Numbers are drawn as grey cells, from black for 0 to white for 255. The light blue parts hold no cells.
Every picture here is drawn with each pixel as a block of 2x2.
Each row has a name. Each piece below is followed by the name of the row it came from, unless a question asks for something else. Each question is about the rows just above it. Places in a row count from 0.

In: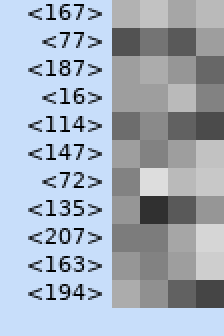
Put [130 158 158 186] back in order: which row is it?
<16>
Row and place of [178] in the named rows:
<167>, 0
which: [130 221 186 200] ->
<72>
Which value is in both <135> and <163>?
[150]
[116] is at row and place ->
<77>, 1
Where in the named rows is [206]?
<163>, 3
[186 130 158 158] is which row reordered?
<16>

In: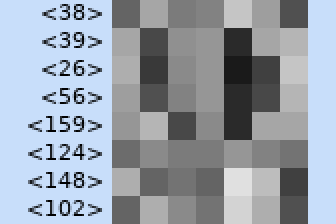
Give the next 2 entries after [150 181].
[ 72 138]
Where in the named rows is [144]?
<39>, 2
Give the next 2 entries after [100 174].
[138 115]
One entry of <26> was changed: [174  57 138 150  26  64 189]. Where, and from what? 6, [197]
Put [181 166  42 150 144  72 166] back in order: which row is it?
<39>

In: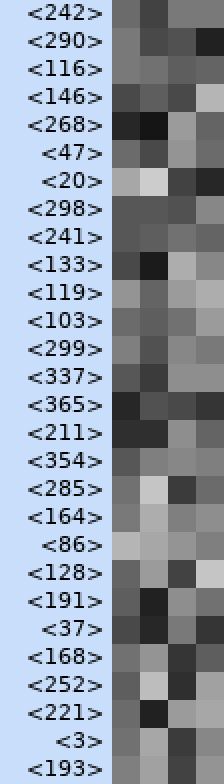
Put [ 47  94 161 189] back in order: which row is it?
<252>
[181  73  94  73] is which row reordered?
<146>
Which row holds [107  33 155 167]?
<221>
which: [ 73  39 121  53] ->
<37>

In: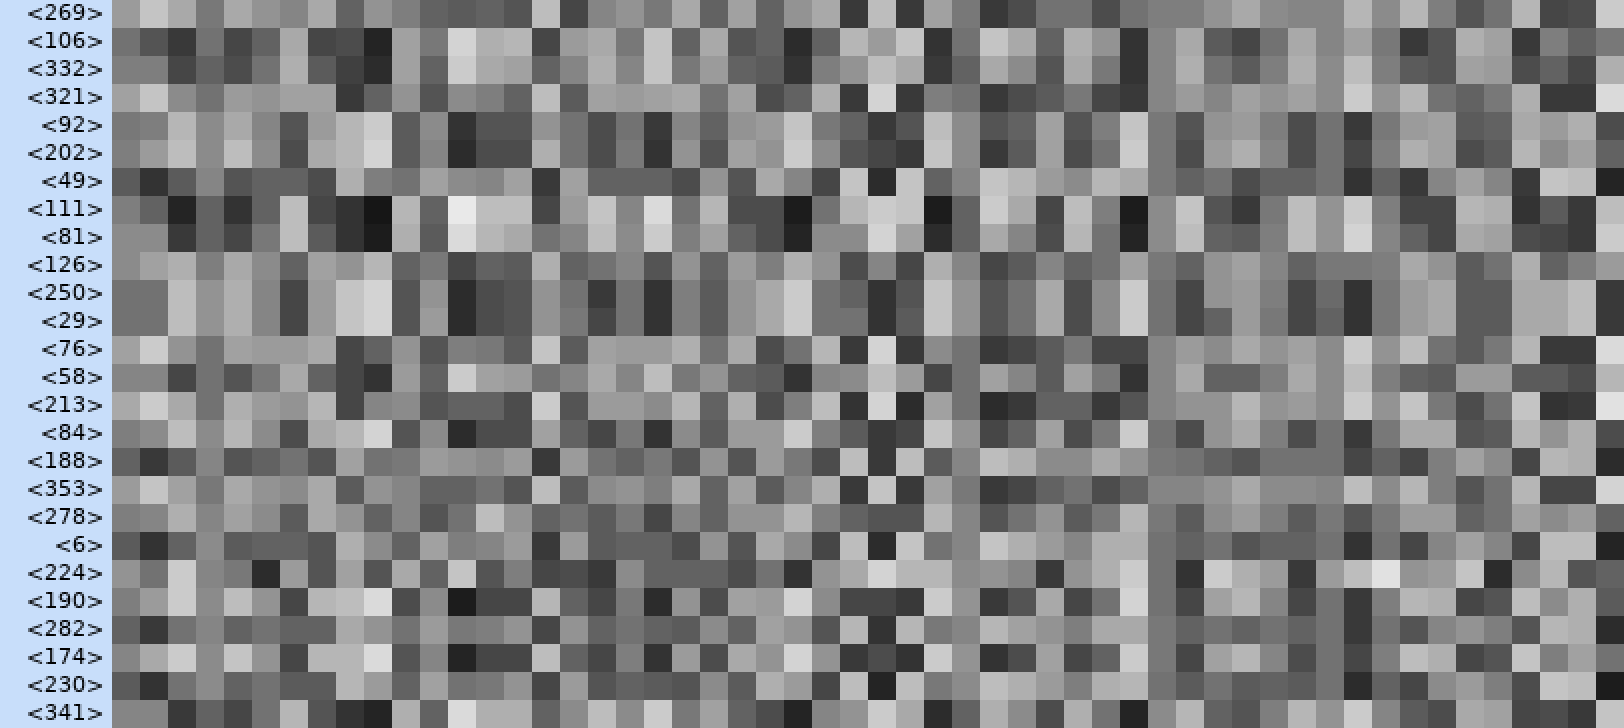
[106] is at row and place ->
<250>, 43
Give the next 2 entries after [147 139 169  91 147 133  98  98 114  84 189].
[ 91 139]
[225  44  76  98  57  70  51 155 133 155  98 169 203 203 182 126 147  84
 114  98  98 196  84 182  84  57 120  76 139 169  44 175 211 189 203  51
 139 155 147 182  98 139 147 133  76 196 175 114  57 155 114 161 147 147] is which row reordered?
<213>
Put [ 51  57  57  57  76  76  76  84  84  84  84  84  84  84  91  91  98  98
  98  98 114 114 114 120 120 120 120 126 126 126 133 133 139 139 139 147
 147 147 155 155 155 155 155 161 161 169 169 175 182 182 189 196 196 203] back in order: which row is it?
<92>
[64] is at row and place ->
<332>, 8

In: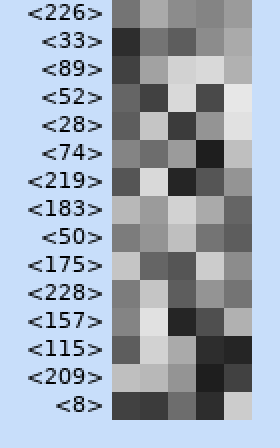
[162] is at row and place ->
<89>, 1
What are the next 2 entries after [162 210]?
[217 177]
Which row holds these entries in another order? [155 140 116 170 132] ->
<226>
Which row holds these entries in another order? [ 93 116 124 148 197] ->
<228>

